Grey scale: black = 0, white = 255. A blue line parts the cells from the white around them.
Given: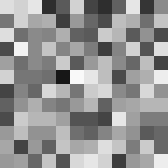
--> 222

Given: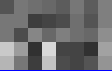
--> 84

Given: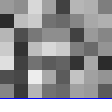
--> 154

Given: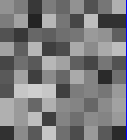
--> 146

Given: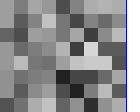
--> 158

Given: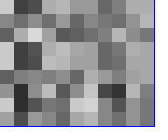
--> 202

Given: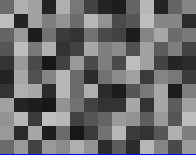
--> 107

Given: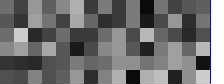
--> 109
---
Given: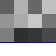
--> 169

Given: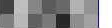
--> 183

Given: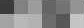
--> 183

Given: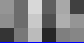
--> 108

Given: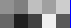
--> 32

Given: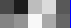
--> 148

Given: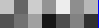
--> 114

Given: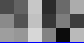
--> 83

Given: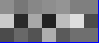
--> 41
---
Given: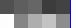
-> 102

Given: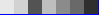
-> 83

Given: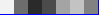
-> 42

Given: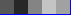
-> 132

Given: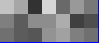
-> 50

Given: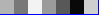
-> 243
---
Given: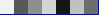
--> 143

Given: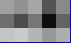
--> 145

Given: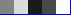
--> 131

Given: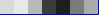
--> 171

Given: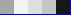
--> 197

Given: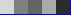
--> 127

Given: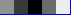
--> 107

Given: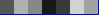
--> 135

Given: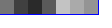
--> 117

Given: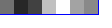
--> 137
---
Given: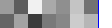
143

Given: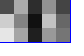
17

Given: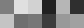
33

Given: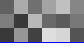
105

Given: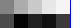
201

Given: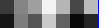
181

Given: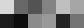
131

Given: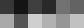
41

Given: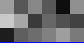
103

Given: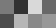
49
